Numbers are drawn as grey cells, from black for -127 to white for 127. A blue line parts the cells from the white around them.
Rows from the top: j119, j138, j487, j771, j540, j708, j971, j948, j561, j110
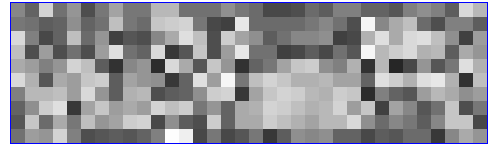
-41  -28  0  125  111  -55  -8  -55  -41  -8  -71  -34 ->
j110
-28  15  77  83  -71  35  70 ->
j971
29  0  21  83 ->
j540

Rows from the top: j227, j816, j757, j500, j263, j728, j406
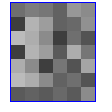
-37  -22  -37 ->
j406
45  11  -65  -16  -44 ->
j757
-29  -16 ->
j728
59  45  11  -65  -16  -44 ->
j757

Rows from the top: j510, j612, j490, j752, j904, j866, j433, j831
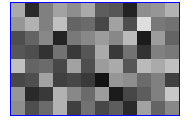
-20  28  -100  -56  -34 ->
j433
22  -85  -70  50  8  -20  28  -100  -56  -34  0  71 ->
j433
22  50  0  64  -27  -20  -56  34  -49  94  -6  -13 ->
j612
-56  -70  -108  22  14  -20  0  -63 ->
j866
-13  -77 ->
j752
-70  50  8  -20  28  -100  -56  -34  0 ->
j433
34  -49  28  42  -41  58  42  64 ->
j904

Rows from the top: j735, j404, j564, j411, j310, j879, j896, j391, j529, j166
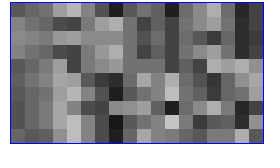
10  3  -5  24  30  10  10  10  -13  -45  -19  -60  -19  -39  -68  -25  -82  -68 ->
j564
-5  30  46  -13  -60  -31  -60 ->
j404
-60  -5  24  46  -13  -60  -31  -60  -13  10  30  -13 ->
j411
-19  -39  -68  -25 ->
j564
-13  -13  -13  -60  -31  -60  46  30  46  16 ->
j310
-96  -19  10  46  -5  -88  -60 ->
j391

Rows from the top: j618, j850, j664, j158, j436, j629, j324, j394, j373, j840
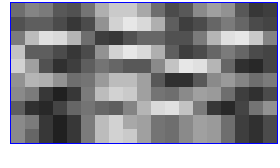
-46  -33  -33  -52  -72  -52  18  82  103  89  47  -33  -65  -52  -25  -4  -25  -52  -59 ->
j850
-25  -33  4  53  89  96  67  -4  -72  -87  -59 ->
j394

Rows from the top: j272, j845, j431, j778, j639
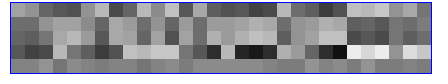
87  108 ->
j778
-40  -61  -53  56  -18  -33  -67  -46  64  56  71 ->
j272
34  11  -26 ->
j845
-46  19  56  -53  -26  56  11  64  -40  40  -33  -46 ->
j272
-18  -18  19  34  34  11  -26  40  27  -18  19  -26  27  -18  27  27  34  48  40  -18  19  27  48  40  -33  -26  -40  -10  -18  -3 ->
j845
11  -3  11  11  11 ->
j639
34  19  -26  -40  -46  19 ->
j272

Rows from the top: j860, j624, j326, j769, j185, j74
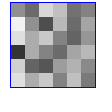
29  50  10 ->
j185
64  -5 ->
j74
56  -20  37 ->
j624

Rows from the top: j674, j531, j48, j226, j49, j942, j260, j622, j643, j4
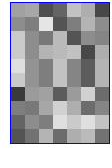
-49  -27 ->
j674
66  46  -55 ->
j674
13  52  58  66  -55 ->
j226
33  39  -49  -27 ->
j674
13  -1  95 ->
j643
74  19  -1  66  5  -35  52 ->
j942

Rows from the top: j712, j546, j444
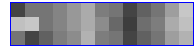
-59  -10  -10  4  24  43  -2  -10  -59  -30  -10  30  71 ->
j712
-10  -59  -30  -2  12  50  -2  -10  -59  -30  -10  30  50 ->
j444
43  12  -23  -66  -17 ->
j546

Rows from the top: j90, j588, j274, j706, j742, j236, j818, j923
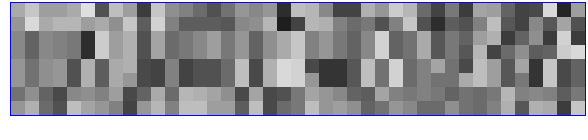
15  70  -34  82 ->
j588
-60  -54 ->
j90
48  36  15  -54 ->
j818
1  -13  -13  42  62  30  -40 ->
j236
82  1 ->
j588

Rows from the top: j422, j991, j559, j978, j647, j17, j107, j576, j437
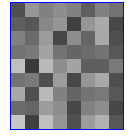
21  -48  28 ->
j437
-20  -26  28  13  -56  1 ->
j576
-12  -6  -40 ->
j107
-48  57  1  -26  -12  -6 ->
j107
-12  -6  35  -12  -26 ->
j978

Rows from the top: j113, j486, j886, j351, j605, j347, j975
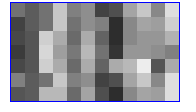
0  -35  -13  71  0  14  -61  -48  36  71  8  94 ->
j347
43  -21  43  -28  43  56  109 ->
j605
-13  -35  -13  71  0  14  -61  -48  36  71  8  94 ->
j113
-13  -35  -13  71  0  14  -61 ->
j113
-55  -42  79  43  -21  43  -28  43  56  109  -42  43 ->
j605

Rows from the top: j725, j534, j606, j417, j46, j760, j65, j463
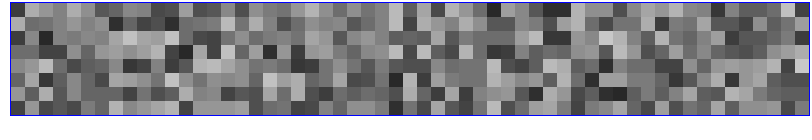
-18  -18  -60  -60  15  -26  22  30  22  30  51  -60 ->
j46
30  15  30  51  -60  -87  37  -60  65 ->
j417
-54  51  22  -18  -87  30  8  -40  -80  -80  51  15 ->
j725
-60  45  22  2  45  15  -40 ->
j534

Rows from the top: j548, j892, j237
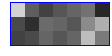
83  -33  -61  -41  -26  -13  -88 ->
j548
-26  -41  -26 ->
j237
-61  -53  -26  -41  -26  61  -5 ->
j237
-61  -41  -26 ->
j548

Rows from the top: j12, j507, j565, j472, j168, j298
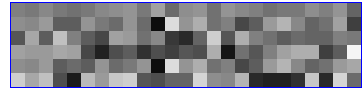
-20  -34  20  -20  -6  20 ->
j168
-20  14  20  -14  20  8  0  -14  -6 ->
j12
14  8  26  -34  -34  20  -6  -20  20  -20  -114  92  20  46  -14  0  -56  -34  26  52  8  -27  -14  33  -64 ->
j507

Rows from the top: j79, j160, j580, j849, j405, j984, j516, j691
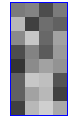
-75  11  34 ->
j405
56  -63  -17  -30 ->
j160
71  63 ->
j984
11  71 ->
j580
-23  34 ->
j580
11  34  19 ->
j405
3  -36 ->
j849

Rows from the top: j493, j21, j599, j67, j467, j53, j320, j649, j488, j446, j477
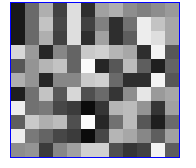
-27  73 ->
j67
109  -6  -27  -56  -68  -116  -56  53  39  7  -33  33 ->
j446
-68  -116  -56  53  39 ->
j446
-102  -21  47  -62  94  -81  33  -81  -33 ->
j599

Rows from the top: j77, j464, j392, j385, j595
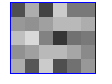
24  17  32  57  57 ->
j464
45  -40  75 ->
j595
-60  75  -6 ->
j77
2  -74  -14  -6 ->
j392
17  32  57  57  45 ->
j464
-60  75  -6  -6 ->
j77

